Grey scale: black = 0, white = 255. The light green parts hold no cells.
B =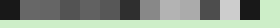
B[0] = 24
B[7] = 136
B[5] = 87
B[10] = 77

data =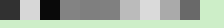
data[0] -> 49
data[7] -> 218
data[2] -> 9
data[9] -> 105

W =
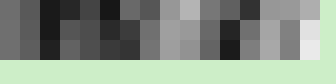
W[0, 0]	110
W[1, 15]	225
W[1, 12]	112
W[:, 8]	[151, 159, 158]
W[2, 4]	78
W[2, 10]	100
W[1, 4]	77
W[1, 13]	165
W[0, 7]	86
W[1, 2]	25
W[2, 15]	234
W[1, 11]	37
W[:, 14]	[153, 129, 127]

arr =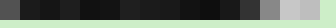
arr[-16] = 82
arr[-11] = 19
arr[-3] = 136
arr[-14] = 21
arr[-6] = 14
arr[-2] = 199

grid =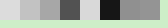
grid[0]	220
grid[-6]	167
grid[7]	148
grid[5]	22

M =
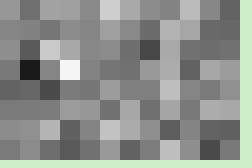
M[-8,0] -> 151
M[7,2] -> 110
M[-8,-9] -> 159
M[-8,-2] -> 135
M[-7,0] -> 133
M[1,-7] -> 160
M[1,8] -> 179
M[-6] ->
[142, 90, 202, 168, 136, 140, 110, 71, 169, 113, 109, 113]
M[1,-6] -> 137
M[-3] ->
[122, 123, 124, 155, 151, 113, 167, 112, 165, 121, 172, 168]
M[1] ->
[133, 130, 118, 140, 133, 160, 137, 108, 179, 166, 105, 103]
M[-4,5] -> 156
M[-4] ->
[99, 103, 75, 123, 118, 156, 128, 128, 190, 133, 122, 144]
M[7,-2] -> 75
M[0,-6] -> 169
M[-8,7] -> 140
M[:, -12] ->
[151, 133, 142, 121, 99, 122, 140, 122]
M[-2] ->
[140, 144, 180, 97, 132, 194, 171, 143, 93, 132, 99, 96]
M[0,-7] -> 206
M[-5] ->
[121, 26, 133, 245, 131, 117, 113, 153, 172, 98, 166, 156]
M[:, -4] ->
[131, 179, 169, 172, 190, 165, 93, 190]
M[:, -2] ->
[135, 105, 109, 166, 122, 172, 99, 75]

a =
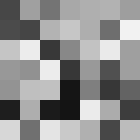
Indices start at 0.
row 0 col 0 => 71
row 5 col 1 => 174
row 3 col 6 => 159
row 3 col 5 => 80
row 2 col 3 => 136
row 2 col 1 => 236
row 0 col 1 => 160
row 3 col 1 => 145
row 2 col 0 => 197
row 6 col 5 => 71
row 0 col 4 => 175
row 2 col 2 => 56
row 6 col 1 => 112
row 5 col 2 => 27

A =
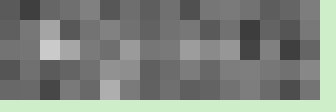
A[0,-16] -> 90
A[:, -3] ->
[93, 99, 128, 119, 107]
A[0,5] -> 87
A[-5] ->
[90, 63, 102, 111, 128, 87, 110, 94, 112, 80, 118, 122, 114, 93, 101, 125]
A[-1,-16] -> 104
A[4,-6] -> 99
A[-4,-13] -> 88
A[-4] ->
[95, 119, 164, 88, 115, 129, 113, 98, 114, 119, 90, 113, 61, 99, 85, 120]
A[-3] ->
[115, 117, 202, 166, 122, 111, 154, 118, 121, 156, 138, 150, 68, 128, 63, 101]
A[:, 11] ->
[122, 113, 150, 125, 114]
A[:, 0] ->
[90, 95, 115, 85, 104]
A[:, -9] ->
[94, 98, 118, 96, 97]
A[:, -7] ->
[80, 119, 156, 124, 95]
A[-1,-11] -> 174
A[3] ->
[85, 112, 91, 100, 113, 145, 142, 96, 108, 124, 104, 125, 126, 119, 113, 135]
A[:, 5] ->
[87, 129, 111, 145, 174]

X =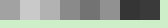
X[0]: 162
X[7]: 58
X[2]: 178

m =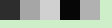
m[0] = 45
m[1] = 166

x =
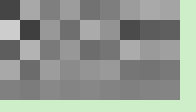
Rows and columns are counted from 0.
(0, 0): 69
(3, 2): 156
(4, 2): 136
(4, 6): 128
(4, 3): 132
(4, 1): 124
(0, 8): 164
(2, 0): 94
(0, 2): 127
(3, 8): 121
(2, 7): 154
